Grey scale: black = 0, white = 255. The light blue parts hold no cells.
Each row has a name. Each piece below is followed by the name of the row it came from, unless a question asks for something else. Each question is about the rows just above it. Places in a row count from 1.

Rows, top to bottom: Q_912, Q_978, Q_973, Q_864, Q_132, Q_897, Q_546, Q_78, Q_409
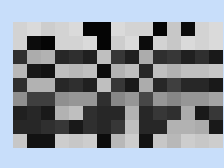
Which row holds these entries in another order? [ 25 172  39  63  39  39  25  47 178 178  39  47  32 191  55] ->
Q_132
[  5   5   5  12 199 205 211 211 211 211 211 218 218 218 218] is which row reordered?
Q_912
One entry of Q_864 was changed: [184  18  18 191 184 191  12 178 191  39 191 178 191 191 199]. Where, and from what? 2, [25]
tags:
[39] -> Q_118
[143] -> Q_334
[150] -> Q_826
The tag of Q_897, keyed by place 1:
Q_334
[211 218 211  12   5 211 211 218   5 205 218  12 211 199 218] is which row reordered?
Q_978
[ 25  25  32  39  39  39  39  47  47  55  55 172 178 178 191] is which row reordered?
Q_546

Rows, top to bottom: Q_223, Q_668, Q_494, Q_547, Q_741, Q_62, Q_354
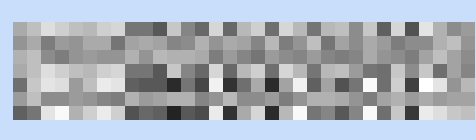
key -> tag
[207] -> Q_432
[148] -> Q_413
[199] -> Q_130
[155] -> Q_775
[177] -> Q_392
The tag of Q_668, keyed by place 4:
Q_775
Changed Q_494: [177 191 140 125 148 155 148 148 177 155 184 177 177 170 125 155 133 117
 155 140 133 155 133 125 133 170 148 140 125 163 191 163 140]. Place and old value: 10, [148]
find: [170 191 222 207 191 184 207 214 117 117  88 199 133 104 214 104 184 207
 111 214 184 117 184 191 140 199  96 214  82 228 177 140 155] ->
Q_223

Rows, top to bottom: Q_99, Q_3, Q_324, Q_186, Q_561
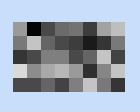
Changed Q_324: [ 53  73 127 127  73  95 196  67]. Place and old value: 6, [101]
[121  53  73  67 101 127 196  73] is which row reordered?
Q_561
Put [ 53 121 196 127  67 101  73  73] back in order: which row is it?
Q_561
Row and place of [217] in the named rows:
Q_186, 1
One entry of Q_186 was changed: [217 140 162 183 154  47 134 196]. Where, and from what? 3, [169]
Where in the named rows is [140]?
Q_186, 2
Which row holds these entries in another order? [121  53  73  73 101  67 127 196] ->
Q_561

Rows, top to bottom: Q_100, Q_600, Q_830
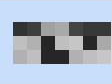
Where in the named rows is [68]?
Q_100, 5
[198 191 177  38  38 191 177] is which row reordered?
Q_830
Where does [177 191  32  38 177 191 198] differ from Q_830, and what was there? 3, [38]
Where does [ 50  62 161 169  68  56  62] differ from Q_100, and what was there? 7, [56]
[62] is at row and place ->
Q_100, 2
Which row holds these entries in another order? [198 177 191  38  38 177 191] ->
Q_830
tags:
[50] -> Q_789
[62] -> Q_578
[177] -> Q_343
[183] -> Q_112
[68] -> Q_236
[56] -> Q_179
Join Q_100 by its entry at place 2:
Q_578

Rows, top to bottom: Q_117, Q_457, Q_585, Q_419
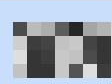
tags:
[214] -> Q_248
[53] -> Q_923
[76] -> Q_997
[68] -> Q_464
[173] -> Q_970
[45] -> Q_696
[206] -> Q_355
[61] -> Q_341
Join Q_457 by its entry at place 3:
Q_464
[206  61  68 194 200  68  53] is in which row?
Q_457
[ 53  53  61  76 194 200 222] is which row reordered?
Q_585

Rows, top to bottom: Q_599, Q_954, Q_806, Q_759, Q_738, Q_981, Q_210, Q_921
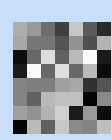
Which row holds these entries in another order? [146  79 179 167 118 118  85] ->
Q_954
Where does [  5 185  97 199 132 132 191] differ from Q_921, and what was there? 5, [138]
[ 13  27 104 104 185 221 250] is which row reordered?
Q_759
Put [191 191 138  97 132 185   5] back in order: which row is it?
Q_981

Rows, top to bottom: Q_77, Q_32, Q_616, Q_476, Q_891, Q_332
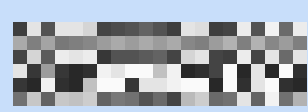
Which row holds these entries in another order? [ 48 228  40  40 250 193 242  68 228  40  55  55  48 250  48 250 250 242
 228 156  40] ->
Q_476
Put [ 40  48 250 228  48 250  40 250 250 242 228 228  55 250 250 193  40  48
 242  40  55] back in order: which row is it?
Q_891
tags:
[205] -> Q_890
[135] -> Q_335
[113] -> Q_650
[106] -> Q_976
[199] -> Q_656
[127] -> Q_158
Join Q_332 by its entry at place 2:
Q_656
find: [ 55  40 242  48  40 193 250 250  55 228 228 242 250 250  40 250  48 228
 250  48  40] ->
Q_891
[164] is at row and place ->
Q_32, 3
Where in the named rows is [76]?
Q_77, 8
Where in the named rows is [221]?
Q_77, 14

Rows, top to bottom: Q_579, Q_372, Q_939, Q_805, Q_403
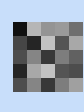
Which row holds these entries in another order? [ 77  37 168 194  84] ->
Q_805
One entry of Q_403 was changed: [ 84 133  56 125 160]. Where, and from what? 1, [77]
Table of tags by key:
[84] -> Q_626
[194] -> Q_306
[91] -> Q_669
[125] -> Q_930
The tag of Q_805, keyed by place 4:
Q_626
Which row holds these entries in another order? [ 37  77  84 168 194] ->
Q_805

